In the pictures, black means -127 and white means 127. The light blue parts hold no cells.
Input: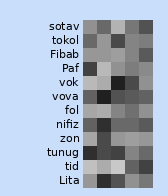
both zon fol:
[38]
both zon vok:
[-53]
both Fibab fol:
[4]
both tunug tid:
[-61]
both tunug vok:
[-53]
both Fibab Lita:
[23]
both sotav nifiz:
[-22]

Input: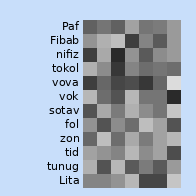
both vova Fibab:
[-65]
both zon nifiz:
[41]
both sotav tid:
[12]
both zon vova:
[-24]
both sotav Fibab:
[48]
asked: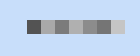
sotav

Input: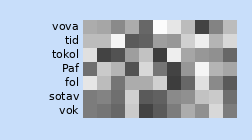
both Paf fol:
[-10]
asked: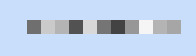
Paf
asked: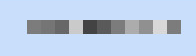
vok

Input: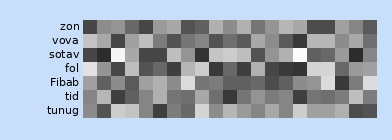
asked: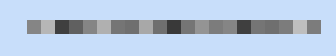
tid
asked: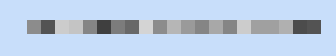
tunug
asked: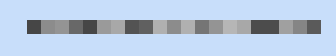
zon
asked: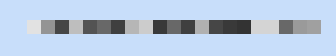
fol
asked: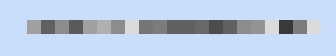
Fibab

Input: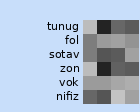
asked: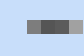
sotav
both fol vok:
[27]
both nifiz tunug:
[-24]

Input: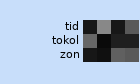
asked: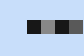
tid
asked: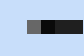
tokol
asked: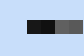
zon

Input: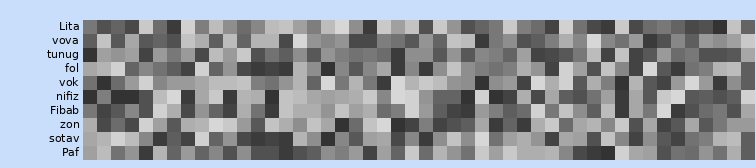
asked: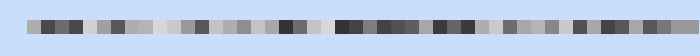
zon
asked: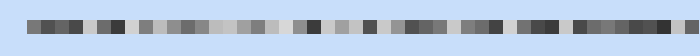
Lita
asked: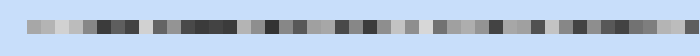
sotav
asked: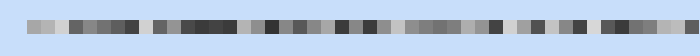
fol
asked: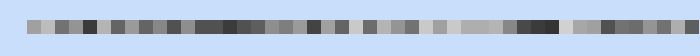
Paf

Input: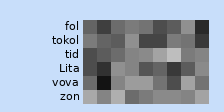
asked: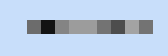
vova
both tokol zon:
[-4]
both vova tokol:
[-12]
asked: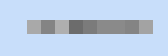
zon

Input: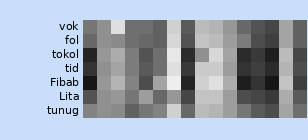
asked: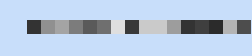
tid
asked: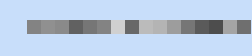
tunug
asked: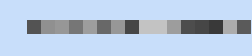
Lita
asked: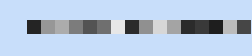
tokol

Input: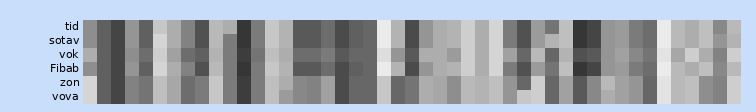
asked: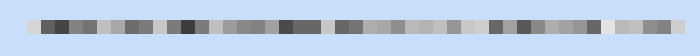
vova
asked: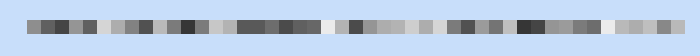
Fibab
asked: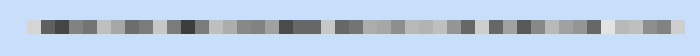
zon

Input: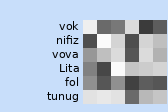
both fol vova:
[-41]
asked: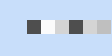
nifiz
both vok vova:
[91]

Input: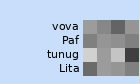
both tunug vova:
[28]
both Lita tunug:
[28]
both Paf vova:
[21]
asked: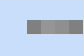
Paf
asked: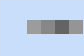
vova

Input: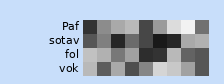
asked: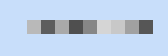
vok
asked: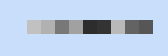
fol

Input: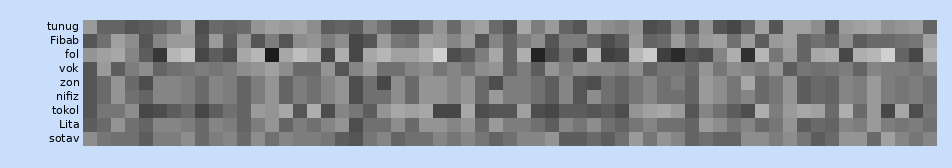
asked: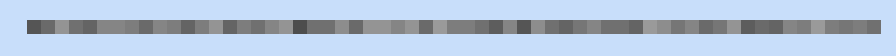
nifiz
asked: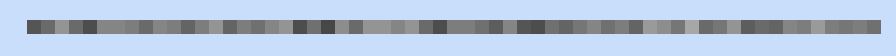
zon

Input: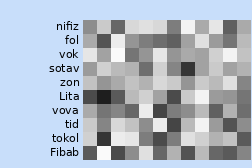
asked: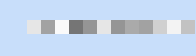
vok
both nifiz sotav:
[74]
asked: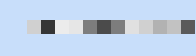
tokol
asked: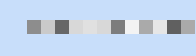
nifiz

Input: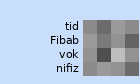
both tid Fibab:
[26]
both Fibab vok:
[18]
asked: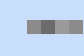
tid
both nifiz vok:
[18]
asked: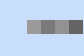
Fibab

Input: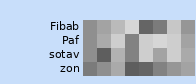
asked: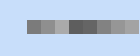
zon
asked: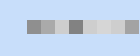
Paf
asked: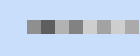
sotav
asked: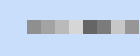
Fibab

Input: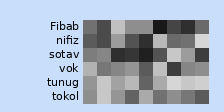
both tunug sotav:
[71]
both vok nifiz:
[-36]
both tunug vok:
[21]
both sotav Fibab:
[-80]

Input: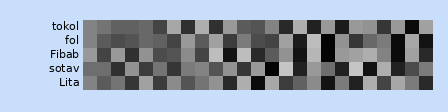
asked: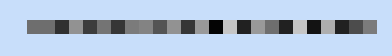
sotav
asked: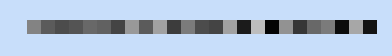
fol
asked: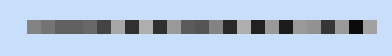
tokol

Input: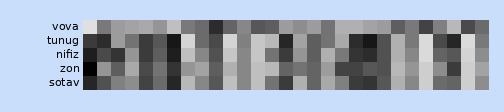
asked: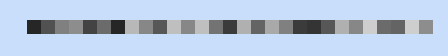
sotav
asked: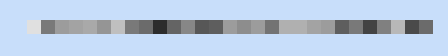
vova
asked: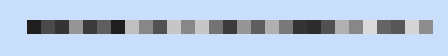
nifiz

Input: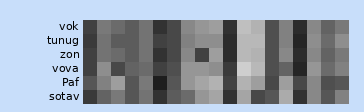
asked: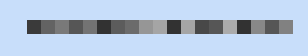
sotav
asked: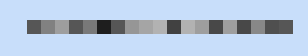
Paf

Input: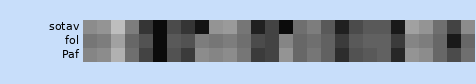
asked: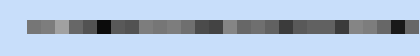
fol

